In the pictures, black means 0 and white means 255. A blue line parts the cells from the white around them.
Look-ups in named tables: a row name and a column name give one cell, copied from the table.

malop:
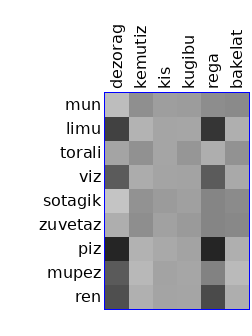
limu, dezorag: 65
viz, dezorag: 91
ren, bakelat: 174
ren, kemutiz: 176
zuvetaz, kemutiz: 142
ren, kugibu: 165
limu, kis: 165
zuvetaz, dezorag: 174
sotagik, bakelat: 139
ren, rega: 74
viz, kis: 164
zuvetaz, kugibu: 154
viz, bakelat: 169
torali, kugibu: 150
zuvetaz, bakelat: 136
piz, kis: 169
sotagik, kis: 155

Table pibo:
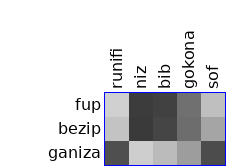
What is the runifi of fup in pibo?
208
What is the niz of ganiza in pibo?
206
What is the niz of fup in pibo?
60
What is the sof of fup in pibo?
191
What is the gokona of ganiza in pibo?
157
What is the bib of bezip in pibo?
69
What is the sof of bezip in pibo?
165
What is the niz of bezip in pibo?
58
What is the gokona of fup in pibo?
112
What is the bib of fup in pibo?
65
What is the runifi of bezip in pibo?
195
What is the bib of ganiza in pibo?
187
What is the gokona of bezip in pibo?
109
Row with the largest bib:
ganiza

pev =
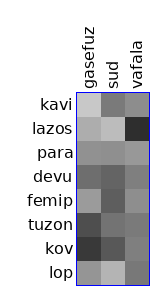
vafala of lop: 120
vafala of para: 152
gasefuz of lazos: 173
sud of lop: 180
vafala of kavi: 141
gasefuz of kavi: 200
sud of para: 143
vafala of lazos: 46

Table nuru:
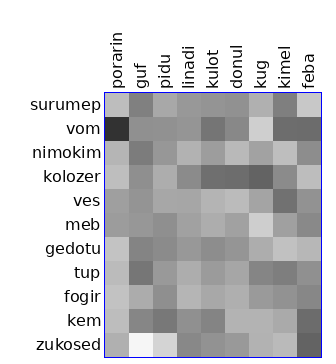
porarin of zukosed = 176
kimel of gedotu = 193
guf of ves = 148
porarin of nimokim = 181
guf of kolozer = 143
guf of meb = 151
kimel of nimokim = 190
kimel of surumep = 127
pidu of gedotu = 139
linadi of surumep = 152
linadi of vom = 149
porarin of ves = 159
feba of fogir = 135
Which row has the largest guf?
zukosed

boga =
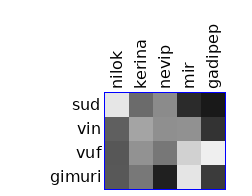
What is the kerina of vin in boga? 164
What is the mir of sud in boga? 43
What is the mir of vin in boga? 145
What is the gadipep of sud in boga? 25
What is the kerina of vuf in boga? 146
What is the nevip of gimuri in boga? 32
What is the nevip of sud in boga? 139
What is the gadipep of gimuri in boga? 59
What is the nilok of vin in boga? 95
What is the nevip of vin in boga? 143
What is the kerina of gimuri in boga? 120
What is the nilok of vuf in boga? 87
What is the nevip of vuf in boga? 119
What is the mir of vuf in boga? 209
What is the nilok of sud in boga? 230
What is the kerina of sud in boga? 107
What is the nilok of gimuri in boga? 88
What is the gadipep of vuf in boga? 239
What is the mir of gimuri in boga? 229

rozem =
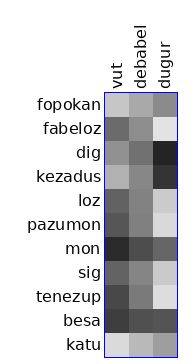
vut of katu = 218
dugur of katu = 158
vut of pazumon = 86
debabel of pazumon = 128
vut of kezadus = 177
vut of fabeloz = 107
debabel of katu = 185
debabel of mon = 77
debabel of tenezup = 122
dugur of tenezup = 221
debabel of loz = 130
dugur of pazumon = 217
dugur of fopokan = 139
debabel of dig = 113
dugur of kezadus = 52
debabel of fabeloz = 141
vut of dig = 145
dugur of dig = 36
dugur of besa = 84
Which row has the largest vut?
katu

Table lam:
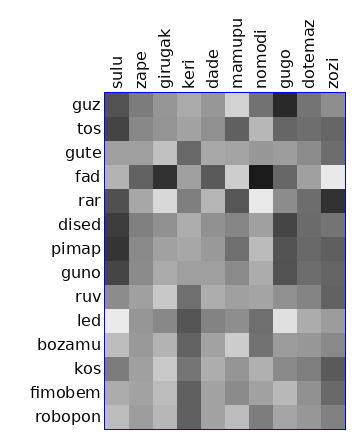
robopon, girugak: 183
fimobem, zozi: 105
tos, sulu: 68
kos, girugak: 201
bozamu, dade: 162
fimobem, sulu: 172
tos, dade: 144
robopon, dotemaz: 151
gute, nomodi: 152
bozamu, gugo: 155
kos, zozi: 90
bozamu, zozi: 137
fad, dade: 90
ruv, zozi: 98
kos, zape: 160

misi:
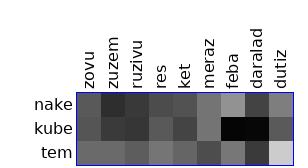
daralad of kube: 7
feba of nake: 146
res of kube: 89
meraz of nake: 116
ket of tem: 101
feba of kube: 5
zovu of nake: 89
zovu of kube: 85
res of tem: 117
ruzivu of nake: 57
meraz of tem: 77

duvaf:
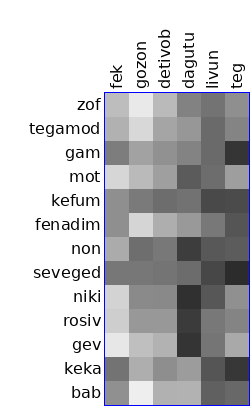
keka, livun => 85
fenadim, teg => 85
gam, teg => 53
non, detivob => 120
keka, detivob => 142
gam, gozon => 162
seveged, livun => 71
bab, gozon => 238
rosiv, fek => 206
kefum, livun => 73
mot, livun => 109
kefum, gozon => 122
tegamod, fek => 177
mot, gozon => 186
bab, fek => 144

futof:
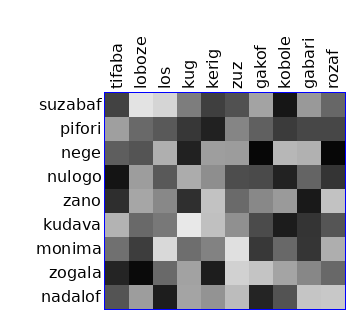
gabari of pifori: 71
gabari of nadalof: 197
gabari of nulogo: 100
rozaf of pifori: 71
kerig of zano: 194
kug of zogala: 162
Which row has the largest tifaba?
kudava

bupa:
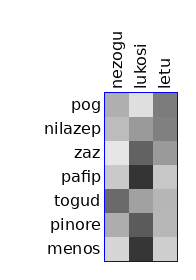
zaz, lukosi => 98
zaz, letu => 154
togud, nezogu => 106
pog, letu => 124
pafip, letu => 199
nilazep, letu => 128
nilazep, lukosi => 154
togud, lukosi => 161
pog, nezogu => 175
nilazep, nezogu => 188

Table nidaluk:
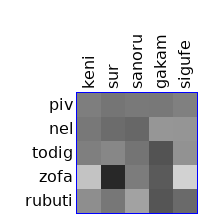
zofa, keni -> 195
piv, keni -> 126
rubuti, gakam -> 85
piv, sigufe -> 128
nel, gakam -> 150
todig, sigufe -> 146
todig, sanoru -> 116
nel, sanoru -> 103
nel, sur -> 108

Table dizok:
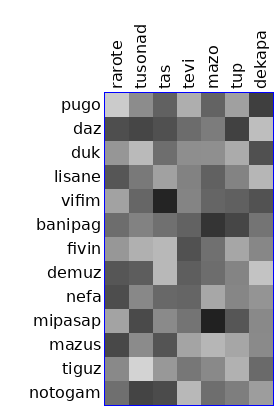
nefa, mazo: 167
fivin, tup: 166
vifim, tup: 96
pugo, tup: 160
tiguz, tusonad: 211
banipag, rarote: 109
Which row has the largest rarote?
pugo

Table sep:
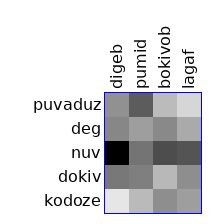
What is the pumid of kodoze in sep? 186
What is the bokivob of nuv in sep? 77
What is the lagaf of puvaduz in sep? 214
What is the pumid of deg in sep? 158
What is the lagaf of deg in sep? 170
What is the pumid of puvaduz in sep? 92
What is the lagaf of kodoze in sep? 158
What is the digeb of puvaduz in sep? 145
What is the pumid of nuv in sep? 116
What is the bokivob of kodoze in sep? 142
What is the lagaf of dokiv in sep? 142

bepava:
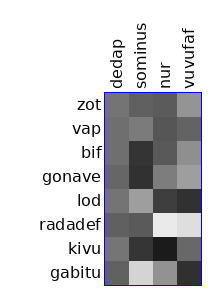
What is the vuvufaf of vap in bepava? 99
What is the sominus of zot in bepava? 96
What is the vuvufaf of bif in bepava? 143
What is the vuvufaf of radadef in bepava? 222
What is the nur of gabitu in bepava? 146
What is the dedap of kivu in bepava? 117
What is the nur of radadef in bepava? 234
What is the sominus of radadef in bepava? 90
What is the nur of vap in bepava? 86
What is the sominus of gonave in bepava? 49
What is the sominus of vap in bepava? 123
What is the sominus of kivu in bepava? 53
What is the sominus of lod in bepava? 158

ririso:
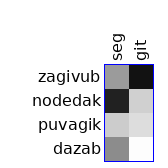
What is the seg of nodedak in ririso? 33
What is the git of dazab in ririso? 253
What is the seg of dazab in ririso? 140
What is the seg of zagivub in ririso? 155
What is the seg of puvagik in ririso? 204
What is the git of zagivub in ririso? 18
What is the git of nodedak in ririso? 208
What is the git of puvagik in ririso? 221

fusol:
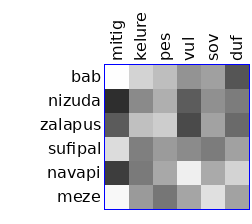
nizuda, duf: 124
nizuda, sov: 144
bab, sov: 160
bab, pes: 190
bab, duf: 85
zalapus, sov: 162
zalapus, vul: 74
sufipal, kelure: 127
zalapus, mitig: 91
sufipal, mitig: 220
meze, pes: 118
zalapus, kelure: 192
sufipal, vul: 139
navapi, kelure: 122
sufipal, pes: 155
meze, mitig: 248
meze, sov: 224
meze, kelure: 154
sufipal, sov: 124

